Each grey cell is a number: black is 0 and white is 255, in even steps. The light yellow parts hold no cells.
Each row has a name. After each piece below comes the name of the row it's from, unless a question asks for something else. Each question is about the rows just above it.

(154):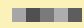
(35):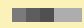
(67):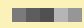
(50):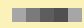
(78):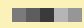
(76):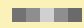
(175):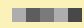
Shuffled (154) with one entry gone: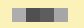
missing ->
[122]
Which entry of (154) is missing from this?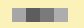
[80]
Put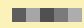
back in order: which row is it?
(154)
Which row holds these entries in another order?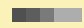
(35)
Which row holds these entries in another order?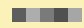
(154)
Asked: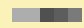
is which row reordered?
(35)
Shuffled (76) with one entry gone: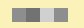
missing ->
[106]

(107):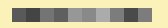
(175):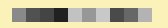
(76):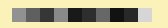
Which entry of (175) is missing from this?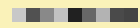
[151]
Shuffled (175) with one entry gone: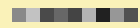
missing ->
[200]
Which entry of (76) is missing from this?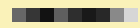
[145]
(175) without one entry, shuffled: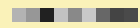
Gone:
[81]

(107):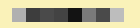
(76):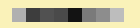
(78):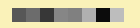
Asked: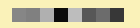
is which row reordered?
(78)
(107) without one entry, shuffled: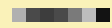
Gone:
[67]

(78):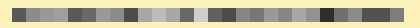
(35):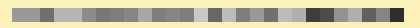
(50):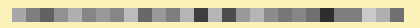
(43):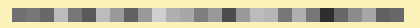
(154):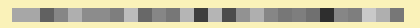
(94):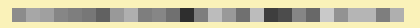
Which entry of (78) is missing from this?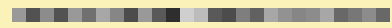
[160]
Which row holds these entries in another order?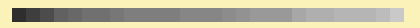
(50)
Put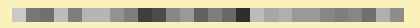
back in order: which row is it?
(35)

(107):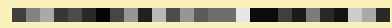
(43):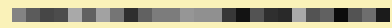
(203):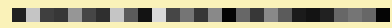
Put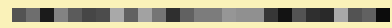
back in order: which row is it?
(43)
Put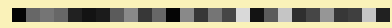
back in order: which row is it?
(203)

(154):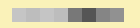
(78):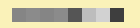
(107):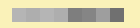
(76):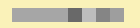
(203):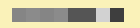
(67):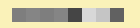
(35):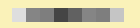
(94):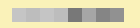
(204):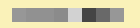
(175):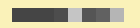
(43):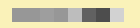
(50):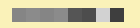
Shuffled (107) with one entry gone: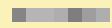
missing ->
[112]
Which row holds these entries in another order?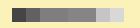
(67)

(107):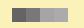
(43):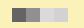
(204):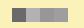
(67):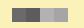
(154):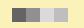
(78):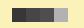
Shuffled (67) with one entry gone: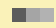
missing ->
[106]
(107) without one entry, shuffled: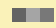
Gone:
[171]
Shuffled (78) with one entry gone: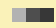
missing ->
[70]
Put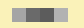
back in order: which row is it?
(67)
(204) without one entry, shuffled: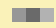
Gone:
[158]
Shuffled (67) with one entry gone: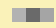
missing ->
[92]

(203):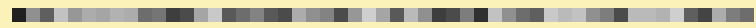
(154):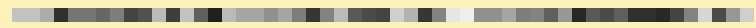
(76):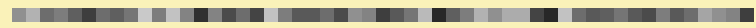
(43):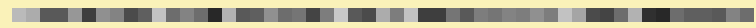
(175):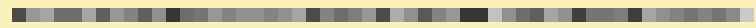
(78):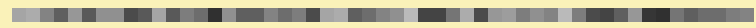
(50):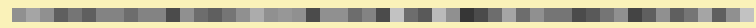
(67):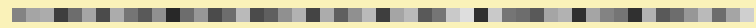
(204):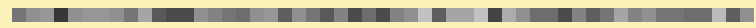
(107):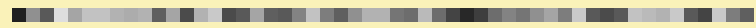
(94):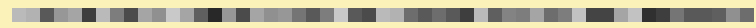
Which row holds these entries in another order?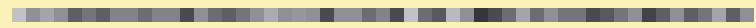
(50)
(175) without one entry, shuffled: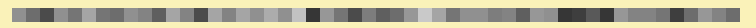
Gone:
[137]
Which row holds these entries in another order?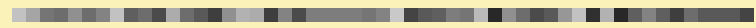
(43)
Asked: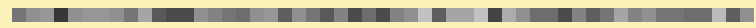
(204)
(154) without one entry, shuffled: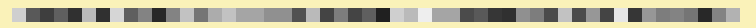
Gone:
[102]
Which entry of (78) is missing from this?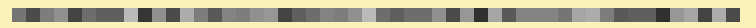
[157]
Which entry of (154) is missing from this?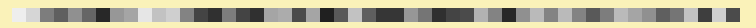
[81]

